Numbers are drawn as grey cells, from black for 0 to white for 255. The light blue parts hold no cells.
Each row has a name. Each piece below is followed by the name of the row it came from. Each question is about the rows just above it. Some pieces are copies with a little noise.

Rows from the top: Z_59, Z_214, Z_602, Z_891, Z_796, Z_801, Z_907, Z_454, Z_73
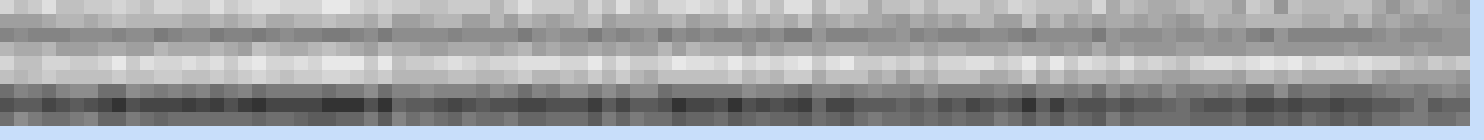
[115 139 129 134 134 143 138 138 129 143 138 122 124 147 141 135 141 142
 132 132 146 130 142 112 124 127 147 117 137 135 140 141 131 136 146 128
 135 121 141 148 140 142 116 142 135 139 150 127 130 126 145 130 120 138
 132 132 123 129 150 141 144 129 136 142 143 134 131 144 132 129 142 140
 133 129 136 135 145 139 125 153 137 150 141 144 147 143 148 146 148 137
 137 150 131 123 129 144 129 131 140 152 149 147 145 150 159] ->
Z_602
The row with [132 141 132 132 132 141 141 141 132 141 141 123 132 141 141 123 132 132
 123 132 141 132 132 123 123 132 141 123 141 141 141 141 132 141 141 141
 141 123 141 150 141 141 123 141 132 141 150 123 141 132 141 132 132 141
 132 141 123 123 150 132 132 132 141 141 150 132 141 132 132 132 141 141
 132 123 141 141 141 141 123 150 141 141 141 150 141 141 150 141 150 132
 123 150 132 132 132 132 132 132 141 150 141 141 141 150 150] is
Z_602

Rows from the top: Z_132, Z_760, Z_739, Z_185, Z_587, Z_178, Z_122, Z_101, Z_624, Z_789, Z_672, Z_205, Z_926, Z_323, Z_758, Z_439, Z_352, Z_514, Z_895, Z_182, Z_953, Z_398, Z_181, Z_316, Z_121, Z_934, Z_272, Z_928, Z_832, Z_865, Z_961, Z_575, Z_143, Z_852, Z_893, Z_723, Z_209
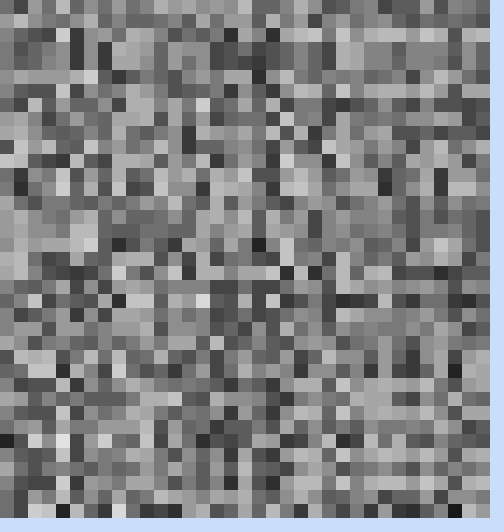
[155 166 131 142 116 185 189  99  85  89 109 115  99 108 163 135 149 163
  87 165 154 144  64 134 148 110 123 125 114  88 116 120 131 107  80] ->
Z_352
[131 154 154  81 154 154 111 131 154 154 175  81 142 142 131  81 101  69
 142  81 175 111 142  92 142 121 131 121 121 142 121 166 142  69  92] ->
Z_316
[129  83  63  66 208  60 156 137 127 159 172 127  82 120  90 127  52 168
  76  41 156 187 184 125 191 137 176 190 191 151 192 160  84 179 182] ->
Z_893
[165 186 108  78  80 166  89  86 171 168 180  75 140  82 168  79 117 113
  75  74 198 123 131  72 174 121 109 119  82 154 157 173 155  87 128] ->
Z_895
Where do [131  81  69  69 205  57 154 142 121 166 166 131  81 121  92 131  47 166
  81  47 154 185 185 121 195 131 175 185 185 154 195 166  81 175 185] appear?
Z_893
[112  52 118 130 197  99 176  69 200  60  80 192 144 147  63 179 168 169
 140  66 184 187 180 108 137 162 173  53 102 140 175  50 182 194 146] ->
Z_323

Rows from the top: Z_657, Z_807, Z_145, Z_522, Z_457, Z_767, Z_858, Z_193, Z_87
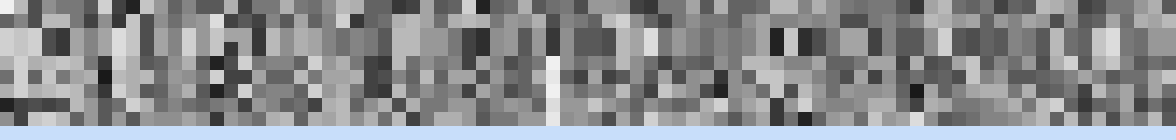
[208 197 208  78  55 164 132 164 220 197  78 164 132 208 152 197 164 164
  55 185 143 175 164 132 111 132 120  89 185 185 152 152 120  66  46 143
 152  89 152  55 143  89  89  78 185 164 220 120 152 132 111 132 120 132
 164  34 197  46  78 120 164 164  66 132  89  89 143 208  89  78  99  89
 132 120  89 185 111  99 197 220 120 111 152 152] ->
Z_145
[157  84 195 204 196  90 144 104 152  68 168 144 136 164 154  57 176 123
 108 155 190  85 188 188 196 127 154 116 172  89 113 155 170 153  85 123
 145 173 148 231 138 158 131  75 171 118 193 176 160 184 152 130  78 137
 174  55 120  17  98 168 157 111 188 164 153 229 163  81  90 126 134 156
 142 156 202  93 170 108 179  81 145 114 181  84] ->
Z_87

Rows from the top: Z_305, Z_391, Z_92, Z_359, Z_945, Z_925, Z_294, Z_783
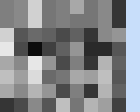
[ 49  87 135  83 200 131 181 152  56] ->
Z_783
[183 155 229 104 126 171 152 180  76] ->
Z_925
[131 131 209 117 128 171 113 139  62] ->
Z_305
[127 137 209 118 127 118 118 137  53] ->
Z_391
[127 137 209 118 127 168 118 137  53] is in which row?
Z_305

